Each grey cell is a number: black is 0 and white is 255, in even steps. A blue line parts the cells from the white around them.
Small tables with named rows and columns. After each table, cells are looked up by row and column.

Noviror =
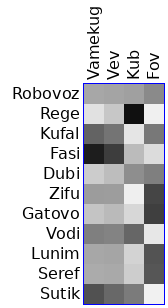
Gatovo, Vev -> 186
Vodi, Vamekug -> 127
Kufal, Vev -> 116
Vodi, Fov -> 231
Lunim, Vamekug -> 167
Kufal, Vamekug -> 99
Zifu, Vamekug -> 156
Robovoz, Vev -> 164
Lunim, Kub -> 211
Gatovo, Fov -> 63
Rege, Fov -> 240
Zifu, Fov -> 69
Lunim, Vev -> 165
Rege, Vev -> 199
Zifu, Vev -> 157
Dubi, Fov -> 127
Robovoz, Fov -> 138

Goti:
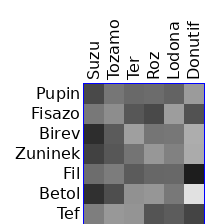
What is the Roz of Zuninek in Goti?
151
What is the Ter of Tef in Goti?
148
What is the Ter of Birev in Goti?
159
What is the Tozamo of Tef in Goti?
152
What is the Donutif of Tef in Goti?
68
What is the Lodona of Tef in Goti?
92
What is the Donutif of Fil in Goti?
29
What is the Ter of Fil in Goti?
91
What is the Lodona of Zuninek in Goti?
129
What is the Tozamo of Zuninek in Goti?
87

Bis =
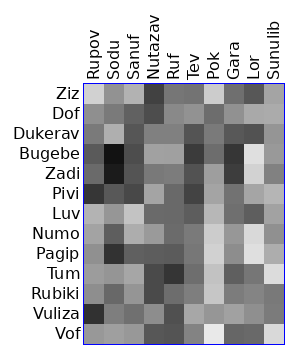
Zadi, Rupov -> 106
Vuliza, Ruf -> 80
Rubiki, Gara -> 124
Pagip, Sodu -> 50
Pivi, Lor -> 165
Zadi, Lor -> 210
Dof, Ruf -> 137
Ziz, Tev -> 115
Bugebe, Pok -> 109
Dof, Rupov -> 143
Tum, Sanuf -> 166
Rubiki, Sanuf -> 149
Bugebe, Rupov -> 90
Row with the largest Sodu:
Dukerav

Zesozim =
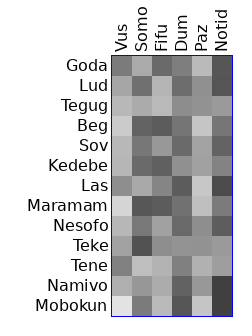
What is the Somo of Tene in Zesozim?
190
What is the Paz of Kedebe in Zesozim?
161
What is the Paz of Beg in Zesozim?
197
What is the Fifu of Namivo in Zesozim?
172
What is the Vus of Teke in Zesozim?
162
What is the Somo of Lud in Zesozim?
112
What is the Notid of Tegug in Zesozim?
154
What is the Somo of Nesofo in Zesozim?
120
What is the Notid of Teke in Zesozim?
154
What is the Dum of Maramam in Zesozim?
113
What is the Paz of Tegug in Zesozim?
146
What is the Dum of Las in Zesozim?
92

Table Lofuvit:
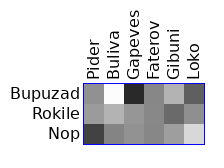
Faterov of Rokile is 136
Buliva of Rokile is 179
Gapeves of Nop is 146
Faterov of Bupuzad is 135
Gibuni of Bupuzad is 179
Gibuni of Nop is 158
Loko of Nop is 216
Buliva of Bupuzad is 252
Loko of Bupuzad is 95
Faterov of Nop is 135
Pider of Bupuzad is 145
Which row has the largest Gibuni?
Bupuzad

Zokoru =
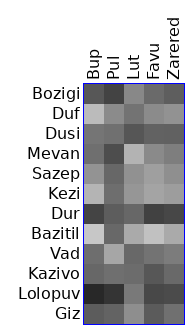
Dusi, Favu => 98
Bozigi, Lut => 136
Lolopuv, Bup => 40
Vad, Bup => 110
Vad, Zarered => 124
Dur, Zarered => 71
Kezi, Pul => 110
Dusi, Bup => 117
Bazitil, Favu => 193
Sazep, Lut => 145

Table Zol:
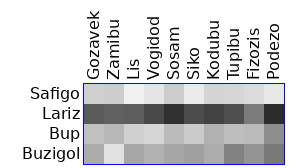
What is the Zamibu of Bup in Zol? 183
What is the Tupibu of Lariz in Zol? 78
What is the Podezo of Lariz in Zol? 44
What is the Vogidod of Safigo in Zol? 229
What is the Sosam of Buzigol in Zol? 166
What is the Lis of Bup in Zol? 207
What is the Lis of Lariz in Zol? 93
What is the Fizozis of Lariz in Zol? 123
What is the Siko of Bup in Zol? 203
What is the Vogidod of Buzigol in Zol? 177
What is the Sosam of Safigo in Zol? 204
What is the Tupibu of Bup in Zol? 190
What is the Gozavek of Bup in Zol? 192
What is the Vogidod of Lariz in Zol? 72
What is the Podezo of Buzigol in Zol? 120
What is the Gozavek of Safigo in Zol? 208
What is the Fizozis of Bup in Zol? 186
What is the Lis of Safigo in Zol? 241
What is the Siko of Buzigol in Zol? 159
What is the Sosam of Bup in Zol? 187

